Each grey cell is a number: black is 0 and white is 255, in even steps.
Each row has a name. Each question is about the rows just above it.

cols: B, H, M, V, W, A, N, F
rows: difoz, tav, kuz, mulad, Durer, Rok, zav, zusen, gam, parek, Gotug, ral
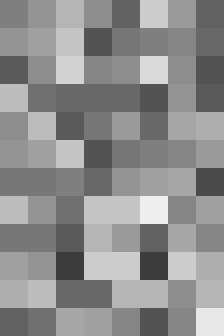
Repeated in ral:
[133]
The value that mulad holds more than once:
[104]
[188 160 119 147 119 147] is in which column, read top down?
H
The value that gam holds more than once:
[119]
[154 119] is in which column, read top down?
W
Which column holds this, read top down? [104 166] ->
M
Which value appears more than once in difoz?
[98]

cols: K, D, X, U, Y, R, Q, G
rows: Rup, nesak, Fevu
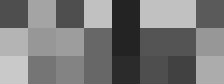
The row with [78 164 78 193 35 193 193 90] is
Rup
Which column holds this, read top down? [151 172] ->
G
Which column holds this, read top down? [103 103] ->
U
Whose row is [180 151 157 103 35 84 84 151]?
nesak

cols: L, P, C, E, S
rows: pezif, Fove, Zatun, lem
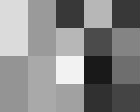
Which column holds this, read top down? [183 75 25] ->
E
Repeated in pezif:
[56]
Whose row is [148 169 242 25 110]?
Zatun

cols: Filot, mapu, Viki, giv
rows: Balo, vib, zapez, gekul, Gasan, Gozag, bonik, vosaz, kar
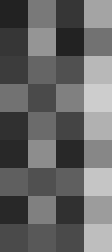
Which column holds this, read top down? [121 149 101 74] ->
mapu
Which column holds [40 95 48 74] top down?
Viki
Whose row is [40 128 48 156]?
vosaz
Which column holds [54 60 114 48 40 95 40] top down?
Filot
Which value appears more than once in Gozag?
[40]
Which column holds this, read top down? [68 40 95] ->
Viki
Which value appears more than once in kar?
[74]

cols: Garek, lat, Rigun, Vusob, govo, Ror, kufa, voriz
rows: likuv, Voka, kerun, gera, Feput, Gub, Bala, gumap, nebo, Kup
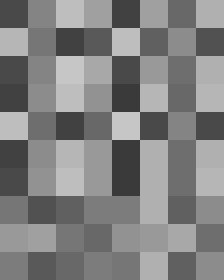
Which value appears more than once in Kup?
[124]
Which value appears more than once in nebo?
[153]
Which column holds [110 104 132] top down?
kufa
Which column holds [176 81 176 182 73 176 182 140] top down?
voriz
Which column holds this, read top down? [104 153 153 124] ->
Vusob

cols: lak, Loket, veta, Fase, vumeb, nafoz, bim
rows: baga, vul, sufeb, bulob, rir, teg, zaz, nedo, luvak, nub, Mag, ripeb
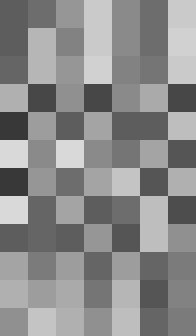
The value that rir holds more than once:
[93]
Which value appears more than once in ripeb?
[144]
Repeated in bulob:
[71]
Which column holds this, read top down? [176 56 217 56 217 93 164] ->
lak
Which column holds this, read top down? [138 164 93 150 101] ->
Fase

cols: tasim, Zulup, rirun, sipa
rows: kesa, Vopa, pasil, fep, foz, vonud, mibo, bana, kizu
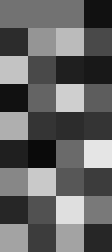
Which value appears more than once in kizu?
[163]
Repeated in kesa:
[114]
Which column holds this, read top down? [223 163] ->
rirun

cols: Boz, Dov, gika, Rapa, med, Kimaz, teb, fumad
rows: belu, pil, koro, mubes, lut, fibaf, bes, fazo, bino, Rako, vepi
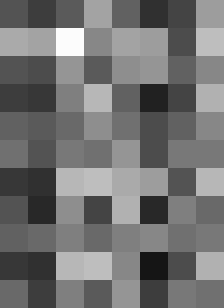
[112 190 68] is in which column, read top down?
Rapa
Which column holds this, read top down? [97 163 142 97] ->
med

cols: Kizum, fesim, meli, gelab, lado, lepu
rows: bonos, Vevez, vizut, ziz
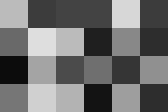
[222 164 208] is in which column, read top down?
fesim
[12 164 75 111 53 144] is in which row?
vizut
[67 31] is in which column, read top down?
gelab
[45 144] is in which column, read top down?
lepu
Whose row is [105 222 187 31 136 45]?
Vevez

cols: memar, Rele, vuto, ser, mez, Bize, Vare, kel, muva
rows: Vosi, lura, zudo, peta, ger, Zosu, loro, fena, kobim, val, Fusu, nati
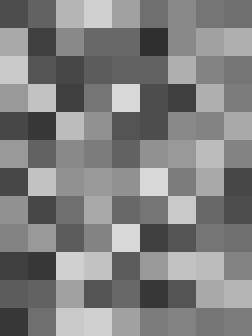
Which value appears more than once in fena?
[104]
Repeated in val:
[194]
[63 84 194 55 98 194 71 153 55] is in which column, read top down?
Rele
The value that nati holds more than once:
[124]
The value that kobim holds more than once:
[131]

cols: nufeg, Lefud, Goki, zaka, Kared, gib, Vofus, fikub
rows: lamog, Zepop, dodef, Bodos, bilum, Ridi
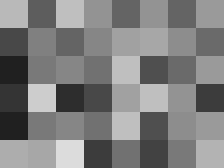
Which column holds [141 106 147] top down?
Vofus
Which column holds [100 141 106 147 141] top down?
Vofus
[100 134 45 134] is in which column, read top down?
Goki
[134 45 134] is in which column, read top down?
Goki
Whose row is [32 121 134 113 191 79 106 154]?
dodef

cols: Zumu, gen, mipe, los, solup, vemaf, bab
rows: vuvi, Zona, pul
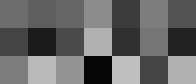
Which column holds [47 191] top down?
solup
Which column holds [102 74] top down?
mipe

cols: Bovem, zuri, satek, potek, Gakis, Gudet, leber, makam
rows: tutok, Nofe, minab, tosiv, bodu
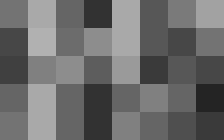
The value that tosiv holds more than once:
[101]
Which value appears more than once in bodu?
[101]
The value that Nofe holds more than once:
[71]
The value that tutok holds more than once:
[169]

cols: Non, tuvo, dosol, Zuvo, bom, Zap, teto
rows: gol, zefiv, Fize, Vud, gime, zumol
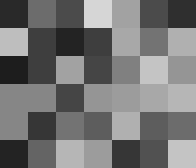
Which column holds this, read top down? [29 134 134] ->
Non
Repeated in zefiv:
[62]
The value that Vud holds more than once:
[134]
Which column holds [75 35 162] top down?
dosol
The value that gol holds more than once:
[75]
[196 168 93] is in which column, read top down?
Zap

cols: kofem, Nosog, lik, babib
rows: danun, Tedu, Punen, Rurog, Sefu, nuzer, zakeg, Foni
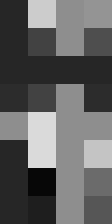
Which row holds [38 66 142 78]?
Tedu
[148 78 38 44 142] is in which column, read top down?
babib
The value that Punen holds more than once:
[38]
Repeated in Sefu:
[142]
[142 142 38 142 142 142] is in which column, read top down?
lik
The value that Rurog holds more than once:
[44]

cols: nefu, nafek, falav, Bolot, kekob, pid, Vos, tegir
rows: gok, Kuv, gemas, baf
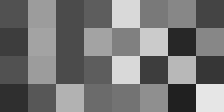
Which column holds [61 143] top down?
pid
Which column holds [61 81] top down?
nefu
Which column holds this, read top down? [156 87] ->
nafek
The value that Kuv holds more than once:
[163]
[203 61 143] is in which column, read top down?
pid

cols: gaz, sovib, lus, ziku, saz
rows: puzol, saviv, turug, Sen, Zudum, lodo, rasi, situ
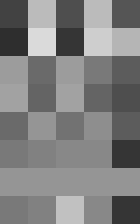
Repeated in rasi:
[149]
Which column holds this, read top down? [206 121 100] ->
ziku
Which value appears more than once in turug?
[156]
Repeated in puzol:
[187]

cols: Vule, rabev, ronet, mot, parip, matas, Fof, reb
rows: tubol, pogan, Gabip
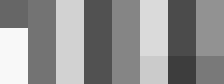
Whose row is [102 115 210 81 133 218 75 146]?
tubol
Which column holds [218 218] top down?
matas
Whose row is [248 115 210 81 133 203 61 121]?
Gabip

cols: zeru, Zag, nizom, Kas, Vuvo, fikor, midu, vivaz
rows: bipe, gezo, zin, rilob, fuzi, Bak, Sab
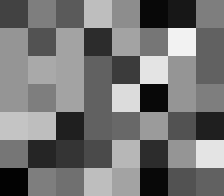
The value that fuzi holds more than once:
[31]
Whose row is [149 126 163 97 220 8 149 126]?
rilob

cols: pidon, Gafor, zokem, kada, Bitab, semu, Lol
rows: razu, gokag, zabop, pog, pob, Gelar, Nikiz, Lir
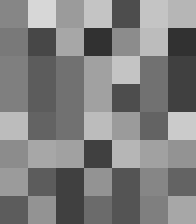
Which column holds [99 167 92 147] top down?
Gafor
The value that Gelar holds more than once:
[161]
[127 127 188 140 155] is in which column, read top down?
pidon

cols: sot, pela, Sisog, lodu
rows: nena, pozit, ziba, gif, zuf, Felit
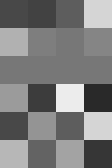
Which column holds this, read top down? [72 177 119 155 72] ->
sot
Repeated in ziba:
[119]
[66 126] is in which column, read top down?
pela

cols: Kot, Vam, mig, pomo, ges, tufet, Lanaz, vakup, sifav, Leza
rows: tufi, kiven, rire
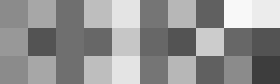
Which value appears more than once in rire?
[139]
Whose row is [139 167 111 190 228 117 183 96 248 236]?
tufi
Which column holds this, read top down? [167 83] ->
Vam

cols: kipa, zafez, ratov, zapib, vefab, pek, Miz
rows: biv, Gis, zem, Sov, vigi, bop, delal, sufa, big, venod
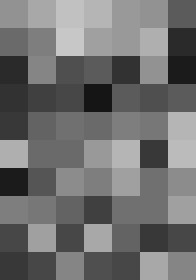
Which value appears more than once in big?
[71]
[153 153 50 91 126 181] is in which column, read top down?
vefab

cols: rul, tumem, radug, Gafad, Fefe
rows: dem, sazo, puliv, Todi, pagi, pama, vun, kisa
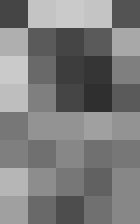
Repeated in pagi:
[147]
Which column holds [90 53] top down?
Gafad

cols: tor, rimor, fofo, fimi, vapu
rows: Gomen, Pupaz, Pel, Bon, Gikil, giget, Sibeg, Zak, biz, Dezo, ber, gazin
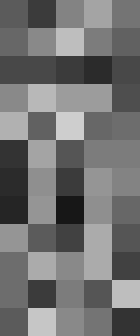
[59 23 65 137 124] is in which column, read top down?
fofo
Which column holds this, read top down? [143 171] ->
fimi
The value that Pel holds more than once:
[72]
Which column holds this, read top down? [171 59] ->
rimor

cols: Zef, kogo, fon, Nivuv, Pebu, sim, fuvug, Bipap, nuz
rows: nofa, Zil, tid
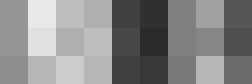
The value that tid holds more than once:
[182]
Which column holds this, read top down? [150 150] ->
Zef
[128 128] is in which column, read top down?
fuvug
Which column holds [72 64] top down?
Pebu
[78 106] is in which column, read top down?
nuz

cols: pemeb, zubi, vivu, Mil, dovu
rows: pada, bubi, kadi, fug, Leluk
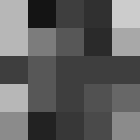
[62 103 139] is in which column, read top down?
dovu
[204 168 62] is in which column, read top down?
dovu
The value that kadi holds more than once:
[62]

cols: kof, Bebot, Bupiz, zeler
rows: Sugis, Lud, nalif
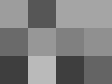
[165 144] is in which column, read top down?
zeler
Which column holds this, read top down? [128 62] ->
Bupiz
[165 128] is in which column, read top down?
Bupiz
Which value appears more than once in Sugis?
[165]
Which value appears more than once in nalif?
[62]

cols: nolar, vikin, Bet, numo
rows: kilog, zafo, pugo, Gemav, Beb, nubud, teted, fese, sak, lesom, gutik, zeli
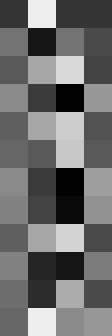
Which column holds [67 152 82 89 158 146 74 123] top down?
numo
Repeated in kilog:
[52]
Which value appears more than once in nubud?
[89]
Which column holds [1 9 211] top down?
Bet
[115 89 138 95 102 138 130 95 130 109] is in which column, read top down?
nolar

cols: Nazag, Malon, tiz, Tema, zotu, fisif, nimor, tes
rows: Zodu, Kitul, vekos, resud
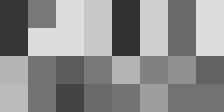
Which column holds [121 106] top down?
Tema
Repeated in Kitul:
[221]
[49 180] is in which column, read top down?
zotu
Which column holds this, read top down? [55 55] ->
Nazag
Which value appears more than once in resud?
[114]
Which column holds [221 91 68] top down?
tiz

